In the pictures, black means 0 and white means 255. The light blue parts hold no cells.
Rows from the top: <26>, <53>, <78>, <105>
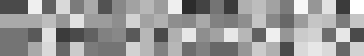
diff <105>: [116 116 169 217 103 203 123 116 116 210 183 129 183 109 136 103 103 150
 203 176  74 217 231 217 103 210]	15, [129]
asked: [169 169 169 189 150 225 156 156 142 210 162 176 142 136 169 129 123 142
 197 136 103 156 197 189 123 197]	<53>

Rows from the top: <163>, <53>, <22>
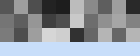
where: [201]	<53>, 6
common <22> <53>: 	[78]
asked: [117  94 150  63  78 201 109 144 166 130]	<53>

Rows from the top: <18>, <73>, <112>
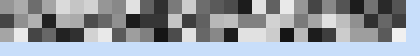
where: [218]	<18>, 5
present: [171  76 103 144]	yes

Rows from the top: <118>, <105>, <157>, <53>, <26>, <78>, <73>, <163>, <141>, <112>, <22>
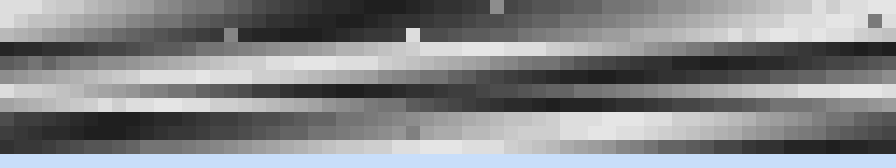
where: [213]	<112>, 47
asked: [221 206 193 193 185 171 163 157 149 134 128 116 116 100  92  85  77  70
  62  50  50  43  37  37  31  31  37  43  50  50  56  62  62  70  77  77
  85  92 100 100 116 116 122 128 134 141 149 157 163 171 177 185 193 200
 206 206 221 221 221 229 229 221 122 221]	<105>
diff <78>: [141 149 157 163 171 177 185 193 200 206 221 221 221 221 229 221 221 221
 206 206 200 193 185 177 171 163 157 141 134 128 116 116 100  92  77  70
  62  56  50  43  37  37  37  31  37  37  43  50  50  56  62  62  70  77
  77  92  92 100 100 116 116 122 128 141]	43, [31]
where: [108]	<157>, 9
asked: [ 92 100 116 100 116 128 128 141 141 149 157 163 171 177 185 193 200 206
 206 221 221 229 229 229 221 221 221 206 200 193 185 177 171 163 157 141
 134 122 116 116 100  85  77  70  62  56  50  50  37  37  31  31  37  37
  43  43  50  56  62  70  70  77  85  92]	<26>

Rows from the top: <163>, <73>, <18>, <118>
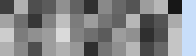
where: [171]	<73>, 13
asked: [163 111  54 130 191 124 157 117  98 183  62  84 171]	<73>
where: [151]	<118>, 6
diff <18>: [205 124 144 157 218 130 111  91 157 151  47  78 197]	10, [144]
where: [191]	<73>, 5
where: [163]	<73>, 1
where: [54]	<73>, 3

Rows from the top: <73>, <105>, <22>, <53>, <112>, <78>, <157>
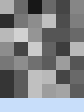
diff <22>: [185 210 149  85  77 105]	5, [85]
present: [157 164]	yes
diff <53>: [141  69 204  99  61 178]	6, [185]
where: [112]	<112>, 3
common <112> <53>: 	[141]
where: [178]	<73>, 1

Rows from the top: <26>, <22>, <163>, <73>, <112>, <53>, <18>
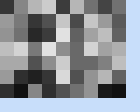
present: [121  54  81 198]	yes
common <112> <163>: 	[190]
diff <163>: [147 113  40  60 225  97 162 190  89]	9, [97]
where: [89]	<22>, 9
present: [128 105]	no
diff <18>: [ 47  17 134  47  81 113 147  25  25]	9, [17]
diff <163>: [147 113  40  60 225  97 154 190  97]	7, [162]

